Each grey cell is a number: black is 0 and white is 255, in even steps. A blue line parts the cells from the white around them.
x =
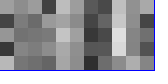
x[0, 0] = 159
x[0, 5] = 157
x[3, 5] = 143
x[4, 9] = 174
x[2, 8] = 223
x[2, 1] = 114
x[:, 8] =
[191, 199, 223, 217, 140]
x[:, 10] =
[169, 69, 112, 82, 133]
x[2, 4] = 196
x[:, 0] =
[159, 68, 150, 56, 184]
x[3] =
[56, 133, 125, 141, 169, 143, 86, 87, 217, 132, 82]
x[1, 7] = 100
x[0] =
[159, 141, 156, 66, 189, 157, 89, 73, 191, 145, 169]

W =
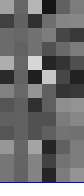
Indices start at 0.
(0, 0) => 162
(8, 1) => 97
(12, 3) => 37
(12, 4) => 124
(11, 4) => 115
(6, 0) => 129
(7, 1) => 95
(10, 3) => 37
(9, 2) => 81
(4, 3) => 37
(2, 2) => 114
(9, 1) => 97
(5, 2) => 31
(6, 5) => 56
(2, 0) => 107
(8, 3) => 81
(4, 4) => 52
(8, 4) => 124
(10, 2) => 164
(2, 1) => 103
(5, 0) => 42

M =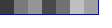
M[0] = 58
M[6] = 161
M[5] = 192

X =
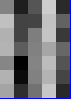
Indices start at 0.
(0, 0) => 131
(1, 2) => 68
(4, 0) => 134
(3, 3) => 166
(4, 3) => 188
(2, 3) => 196
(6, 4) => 40
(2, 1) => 67
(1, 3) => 194
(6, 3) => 199
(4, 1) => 0
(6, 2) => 114

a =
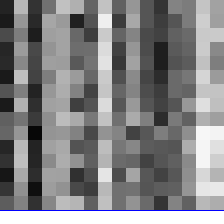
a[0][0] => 35
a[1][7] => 239
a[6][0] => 84
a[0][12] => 131
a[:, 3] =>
[113, 166, 159, 148, 159, 126, 151, 161, 143, 148, 161, 138, 162, 157, 134]
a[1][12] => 85
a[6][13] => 100
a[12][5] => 48
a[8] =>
[96, 116, 59, 143, 188, 170, 120, 194, 112, 171, 127, 44, 122, 97, 176, 159]
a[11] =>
[50, 191, 37, 138, 173, 145, 96, 180, 107, 102, 66, 85, 96, 138, 245, 206]
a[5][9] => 138
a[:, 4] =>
[193, 154, 163, 163, 157, 178, 173, 164, 188, 151, 169, 173, 161, 146, 188]
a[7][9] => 153
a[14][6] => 96
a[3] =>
[38, 155, 73, 148, 163, 109, 110, 219, 65, 150, 76, 30, 90, 100, 203, 137]
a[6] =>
[84, 127, 35, 151, 173, 130, 67, 197, 102, 132, 77, 61, 106, 100, 196, 195]
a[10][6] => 90
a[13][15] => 232
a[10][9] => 135
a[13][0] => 53
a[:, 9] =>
[150, 168, 132, 150, 162, 138, 132, 153, 171, 66, 135, 102, 165, 114, 147]
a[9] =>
[102, 150, 7, 148, 151, 130, 73, 147, 132, 66, 87, 126, 104, 143, 247, 243]
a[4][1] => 136
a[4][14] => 193
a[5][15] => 155
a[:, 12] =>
[131, 85, 97, 90, 83, 106, 106, 85, 122, 104, 85, 96, 87, 96, 131]
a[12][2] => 45
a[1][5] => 32
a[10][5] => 83
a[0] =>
[35, 183, 51, 113, 193, 176, 100, 194, 97, 150, 85, 52, 131, 124, 196, 162]

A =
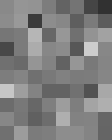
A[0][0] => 137
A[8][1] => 118
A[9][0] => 112
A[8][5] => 130
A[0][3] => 125
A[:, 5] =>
[116, 94, 112, 87, 150, 123, 113, 126, 130, 141]
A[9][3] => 126
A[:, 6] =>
[69, 123, 147, 205, 121, 124, 82, 164, 131, 132]
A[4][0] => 112
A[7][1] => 120
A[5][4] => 129
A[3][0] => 72
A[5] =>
[125, 132, 112, 121, 129, 123, 124, 134]
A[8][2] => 96
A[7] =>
[108, 120, 103, 127, 157, 126, 164, 175]
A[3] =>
[72, 123, 172, 135, 140, 87, 205, 135]
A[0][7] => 49
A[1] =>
[140, 153, 59, 141, 135, 94, 123, 92]
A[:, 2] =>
[147, 59, 182, 172, 149, 112, 131, 103, 96, 123]
